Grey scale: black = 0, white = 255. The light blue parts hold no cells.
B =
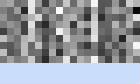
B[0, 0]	154
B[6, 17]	127
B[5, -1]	156
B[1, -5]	130
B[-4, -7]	227
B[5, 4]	197
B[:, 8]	[118, 252, 112, 157, 240, 70, 109, 48, 137]
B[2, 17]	85
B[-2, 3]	188
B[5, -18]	112
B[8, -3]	83
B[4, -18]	142
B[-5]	[65, 118, 142, 67, 198, 121, 86, 95, 240, 191, 109, 137, 64, 213, 109, 96, 140, 145, 108, 51]
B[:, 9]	[198, 133, 168, 171, 191, 213, 146, 143, 230]
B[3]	[124, 148, 129, 67, 225, 78, 41, 122, 157, 171, 55, 181, 155, 214, 98, 101, 179, 111, 180, 100]
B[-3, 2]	118
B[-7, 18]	158
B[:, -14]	[62, 141, 91, 41, 86, 70, 90, 65, 43]
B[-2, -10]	176
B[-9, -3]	77
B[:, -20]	[154, 127, 149, 124, 65, 191, 96, 191, 119]
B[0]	[154, 165, 109, 120, 232, 153, 62, 149, 118, 198, 107, 178, 144, 245, 87, 88, 150, 77, 206, 179]
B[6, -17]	187
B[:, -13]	[149, 117, 145, 122, 95, 129, 144, 172, 127]
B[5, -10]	148
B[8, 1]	160
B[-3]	[96, 88, 118, 187, 103, 193, 90, 144, 109, 146, 156, 95, 56, 124, 72, 140, 86, 127, 154, 245]
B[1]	[127, 105, 158, 39, 229, 111, 141, 117, 252, 133, 148, 144, 78, 169, 84, 130, 167, 145, 125, 8]

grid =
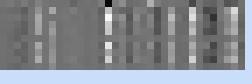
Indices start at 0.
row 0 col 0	116
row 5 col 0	113
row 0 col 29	102
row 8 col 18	89
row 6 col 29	119
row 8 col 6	116
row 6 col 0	113
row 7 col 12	112
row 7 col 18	98
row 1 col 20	122
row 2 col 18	86
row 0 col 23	113
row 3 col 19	123
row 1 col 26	107
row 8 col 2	111
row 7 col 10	117
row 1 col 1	108
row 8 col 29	81
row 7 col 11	116
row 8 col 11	114
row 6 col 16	102
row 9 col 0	112
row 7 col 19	120
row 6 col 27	172
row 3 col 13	113
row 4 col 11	114
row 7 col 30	88
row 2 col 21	132
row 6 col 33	167
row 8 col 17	129
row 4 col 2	101
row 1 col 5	145
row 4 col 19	124
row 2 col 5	168
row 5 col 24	128
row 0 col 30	98
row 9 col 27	142
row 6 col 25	108
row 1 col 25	105
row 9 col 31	108

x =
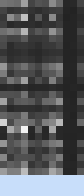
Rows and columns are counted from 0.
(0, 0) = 116
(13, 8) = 72
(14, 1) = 64
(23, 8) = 74
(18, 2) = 123
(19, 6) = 40
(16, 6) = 69
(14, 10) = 36
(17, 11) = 105
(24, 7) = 166
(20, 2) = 96
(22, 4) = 78
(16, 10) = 35
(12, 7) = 43
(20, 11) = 81
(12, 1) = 44
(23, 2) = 88
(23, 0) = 80
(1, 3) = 64
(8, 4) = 51
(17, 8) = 184
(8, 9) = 37
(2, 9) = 35
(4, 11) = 69
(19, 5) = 56
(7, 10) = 36
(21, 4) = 48
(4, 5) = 87
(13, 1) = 81
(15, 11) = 48
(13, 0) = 82
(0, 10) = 41
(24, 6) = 101
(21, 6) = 51
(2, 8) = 54

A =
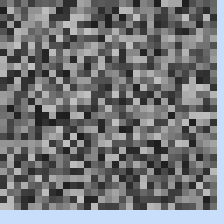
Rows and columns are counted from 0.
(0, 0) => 96
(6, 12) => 144
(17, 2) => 101
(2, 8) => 59
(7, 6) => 37
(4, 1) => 42
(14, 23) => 158
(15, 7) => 187
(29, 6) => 87
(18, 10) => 53
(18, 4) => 99
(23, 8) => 128
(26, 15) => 84
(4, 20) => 57
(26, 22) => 119
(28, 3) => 45
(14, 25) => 98
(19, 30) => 104
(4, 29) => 124
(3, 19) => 72
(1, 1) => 180
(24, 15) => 79
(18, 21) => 81
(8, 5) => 80
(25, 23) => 85
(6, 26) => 142
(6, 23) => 136
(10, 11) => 87
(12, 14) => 61
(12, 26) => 187
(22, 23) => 171
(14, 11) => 132
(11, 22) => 189
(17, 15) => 103
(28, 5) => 130
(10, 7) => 171
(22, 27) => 149
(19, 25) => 111
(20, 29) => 149

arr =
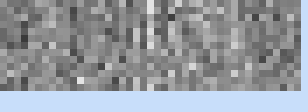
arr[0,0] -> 146
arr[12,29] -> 133
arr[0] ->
[146, 116, 118, 106, 127, 167, 159, 144, 104, 133, 121, 155, 115, 118, 165, 97, 125, 181, 81, 139, 134, 227, 126, 97, 138, 206, 134, 173, 187, 133, 156, 119, 140, 169, 108, 143, 125, 98, 174, 120, 128, 125, 129]
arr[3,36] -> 129
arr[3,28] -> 152
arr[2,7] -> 166
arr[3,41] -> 137
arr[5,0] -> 104
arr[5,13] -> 151
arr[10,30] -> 115
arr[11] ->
[151, 99, 140, 74, 149, 158, 151, 135, 161, 122, 96, 228, 162, 159, 141, 136, 73, 170, 106, 195, 122, 174, 177, 152, 163, 124, 139, 118, 131, 166, 175, 142, 142, 128, 141, 154, 121, 129, 137, 135, 141, 148, 146]
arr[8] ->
[141, 155, 136, 121, 145, 123, 174, 135, 126, 126, 141, 83, 162, 164, 123, 143, 159, 78, 146, 167, 130, 121, 136, 124, 147, 147, 139, 159, 116, 93, 165, 119, 148, 159, 132, 154, 125, 72, 151, 145, 97, 90, 133]
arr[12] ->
[94, 105, 133, 90, 159, 128, 139, 162, 130, 144, 106, 126, 142, 151, 129, 110, 96, 143, 111, 190, 122, 212, 121, 102, 163, 141, 154, 118, 152, 133, 165, 133, 140, 154, 165, 149, 142, 124, 147, 150, 93, 165, 133]
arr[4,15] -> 78
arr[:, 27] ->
[173, 111, 180, 152, 118, 131, 118, 159, 159, 214, 118, 118, 118]
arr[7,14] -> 135
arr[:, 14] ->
[165, 159, 106, 129, 123, 170, 141, 135, 123, 71, 159, 141, 129]
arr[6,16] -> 142
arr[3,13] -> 139
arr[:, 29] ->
[133, 179, 113, 192, 166, 173, 166, 113, 93, 126, 113, 166, 133]
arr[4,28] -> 152
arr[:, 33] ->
[169, 169, 169, 149, 185, 180, 205, 149, 159, 133, 205, 128, 154]
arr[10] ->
[137, 189, 158, 129, 122, 123, 151, 153, 91, 108, 146, 141, 125, 118, 159, 149, 131, 121, 146, 133, 134, 136, 147, 102, 205, 118, 168, 118, 152, 113, 115, 133, 138, 205, 146, 165, 138, 114, 115, 105, 149, 113, 167]
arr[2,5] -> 98
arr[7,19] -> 156
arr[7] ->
[170, 127, 143, 145, 149, 128, 143, 148, 148, 176, 76, 119, 145, 147, 135, 123, 153, 121, 156, 156, 130, 159, 147, 180, 105, 182, 120, 159, 136, 113, 165, 138, 167, 149, 141, 122, 125, 103, 92, 165, 88, 102, 116]
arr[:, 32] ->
[140, 138, 154, 140, 134, 154, 142, 167, 148, 136, 138, 142, 140]
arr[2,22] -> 100
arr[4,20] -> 110

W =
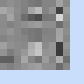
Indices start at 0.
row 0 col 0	136
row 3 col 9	136
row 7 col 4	179
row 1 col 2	140
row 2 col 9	144
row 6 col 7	150
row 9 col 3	146
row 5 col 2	136
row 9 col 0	136
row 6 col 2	139
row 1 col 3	128
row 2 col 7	121
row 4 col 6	129
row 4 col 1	149
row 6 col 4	172
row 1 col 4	165
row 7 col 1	125
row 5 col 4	122
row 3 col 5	157
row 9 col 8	108
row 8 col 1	95
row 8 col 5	115
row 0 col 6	132
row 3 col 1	130
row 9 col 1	128
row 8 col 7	133
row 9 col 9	135
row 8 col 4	133
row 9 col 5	159
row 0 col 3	130
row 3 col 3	144

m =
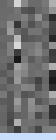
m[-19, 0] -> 105
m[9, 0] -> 103
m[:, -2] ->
[120, 112, 96, 120, 95, 104, 94, 112, 95, 125, 109, 103, 108, 115, 102, 118, 101, 110, 122]
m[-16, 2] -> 54
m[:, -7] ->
[115, 106, 111, 145, 157, 105, 128, 126, 104, 77, 106, 85, 110, 88, 88, 86, 78, 70, 93]
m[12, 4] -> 128
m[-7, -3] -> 81
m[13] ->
[121, 88, 122, 84, 92, 109, 115, 173]
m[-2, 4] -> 115
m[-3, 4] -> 126
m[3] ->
[111, 145, 54, 114, 82, 104, 120, 73]
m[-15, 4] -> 116
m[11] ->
[109, 85, 153, 104, 94, 66, 103, 26]
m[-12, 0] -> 105
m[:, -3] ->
[107, 103, 144, 104, 116, 96, 129, 136, 111, 106, 114, 66, 81, 109, 87, 126, 75, 109, 70]
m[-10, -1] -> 175
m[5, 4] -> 90
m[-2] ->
[100, 70, 176, 111, 115, 109, 110, 83]
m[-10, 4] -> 110
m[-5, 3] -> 102
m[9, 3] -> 140
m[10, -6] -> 146

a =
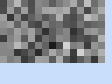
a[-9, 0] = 72
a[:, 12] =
[189, 71, 190, 92, 145, 74, 60, 153, 123]
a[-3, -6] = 211
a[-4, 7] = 91
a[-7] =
[160, 55, 135, 68, 96, 121, 86, 108, 174, 88, 75, 103, 190, 166, 129]
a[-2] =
[134, 132, 53, 71, 100, 42, 112, 167, 132, 169, 60, 209, 153, 133, 175]
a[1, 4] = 80
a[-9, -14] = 135
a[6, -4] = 137
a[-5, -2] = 153
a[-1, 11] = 92
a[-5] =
[133, 121, 160, 134, 161, 105, 50, 93, 117, 134, 50, 76, 145, 153, 128]
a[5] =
[62, 132, 154, 90, 160, 62, 110, 91, 140, 132, 69, 84, 74, 92, 176]
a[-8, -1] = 170
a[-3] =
[135, 140, 185, 150, 68, 128, 98, 27, 74, 211, 126, 137, 60, 149, 131]
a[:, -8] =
[94, 169, 108, 102, 93, 91, 27, 167, 91]
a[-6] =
[145, 158, 99, 147, 81, 68, 132, 102, 110, 84, 79, 116, 92, 104, 111]
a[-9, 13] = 109
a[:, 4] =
[77, 80, 96, 81, 161, 160, 68, 100, 81]
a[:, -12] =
[107, 158, 68, 147, 134, 90, 150, 71, 58]
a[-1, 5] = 160
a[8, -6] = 88
